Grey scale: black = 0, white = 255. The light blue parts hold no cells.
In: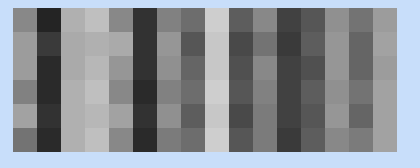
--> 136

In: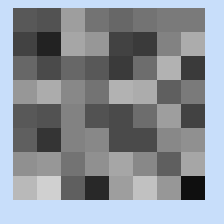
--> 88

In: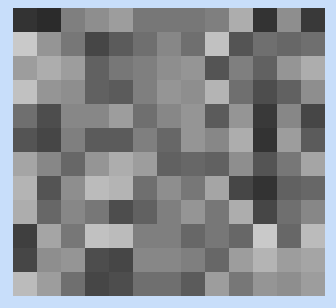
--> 51

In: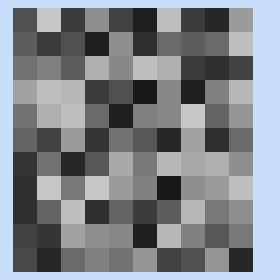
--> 80

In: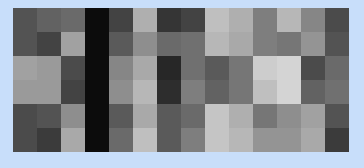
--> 83

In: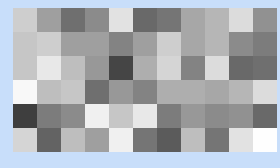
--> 206

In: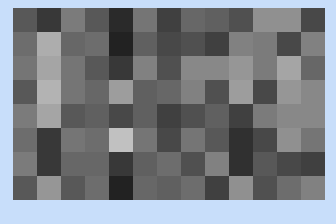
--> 88

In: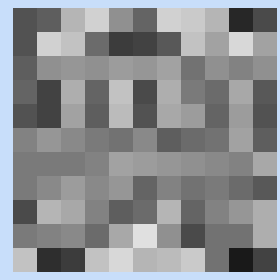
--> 82

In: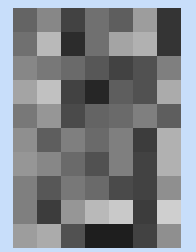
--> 100
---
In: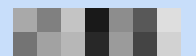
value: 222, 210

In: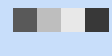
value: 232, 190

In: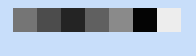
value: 237, 138

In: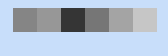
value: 198, 164

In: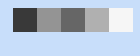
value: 246, 176

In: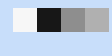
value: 247, 176

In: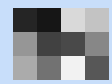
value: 242, 217

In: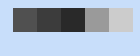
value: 204, 154
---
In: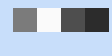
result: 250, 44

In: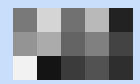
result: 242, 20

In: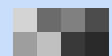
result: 212, 42

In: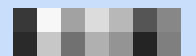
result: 247, 36

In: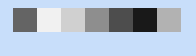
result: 241, 25

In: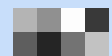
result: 253, 37

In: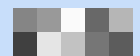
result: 250, 64
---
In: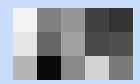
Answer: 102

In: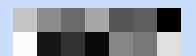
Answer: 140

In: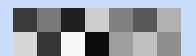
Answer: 121

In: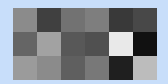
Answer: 162

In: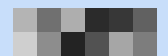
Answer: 112

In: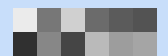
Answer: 119

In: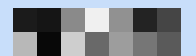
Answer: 21

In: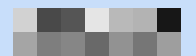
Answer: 73

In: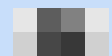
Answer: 93

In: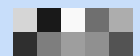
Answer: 25
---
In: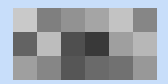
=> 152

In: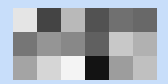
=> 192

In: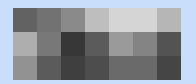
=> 69

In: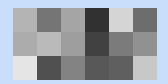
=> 200

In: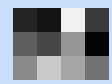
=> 115

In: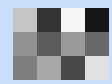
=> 225

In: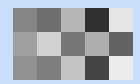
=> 235

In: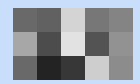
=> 140

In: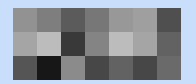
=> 106

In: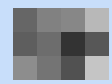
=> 197
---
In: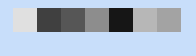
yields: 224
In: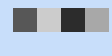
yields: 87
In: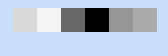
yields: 217
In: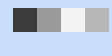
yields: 59
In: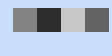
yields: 131
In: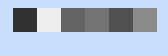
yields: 50
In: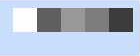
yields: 254
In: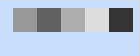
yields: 152
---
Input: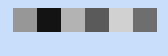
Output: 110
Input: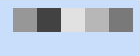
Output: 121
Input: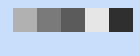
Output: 47
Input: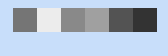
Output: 51
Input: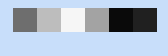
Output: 32
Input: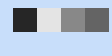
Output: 100
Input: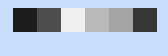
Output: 55
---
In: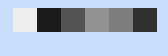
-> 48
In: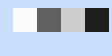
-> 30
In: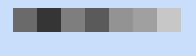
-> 199
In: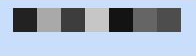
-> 77
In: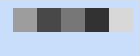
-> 216
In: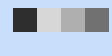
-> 113
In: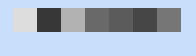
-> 118
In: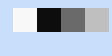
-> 191
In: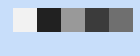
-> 111
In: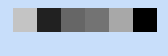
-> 0
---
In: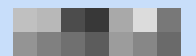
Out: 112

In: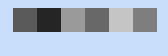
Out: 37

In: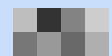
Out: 205

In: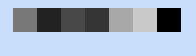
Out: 72

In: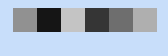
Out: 21

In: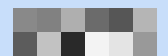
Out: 194

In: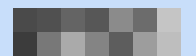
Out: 170
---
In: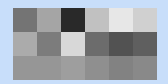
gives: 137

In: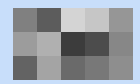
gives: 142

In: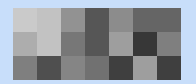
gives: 63

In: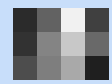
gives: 31

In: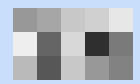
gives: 130

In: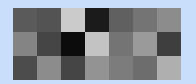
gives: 175
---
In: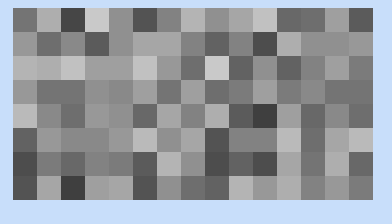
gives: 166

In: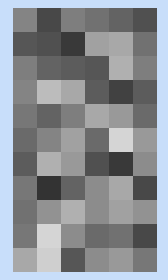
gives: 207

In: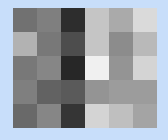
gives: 134

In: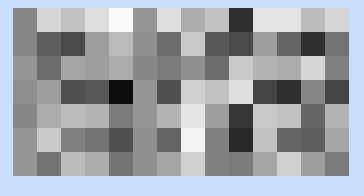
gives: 115

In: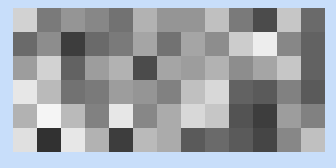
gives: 49

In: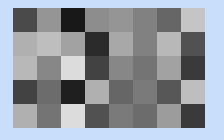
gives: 116

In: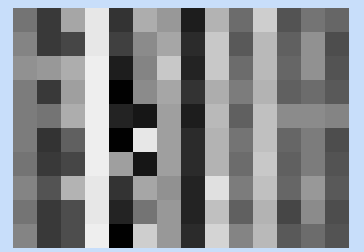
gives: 57
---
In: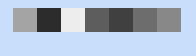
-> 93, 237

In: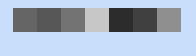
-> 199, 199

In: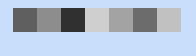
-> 207, 207

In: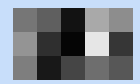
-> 5, 230

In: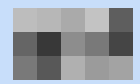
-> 141, 195

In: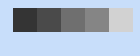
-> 111, 210

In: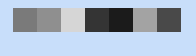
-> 52, 214

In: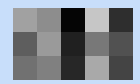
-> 32, 198

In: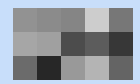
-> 76, 205
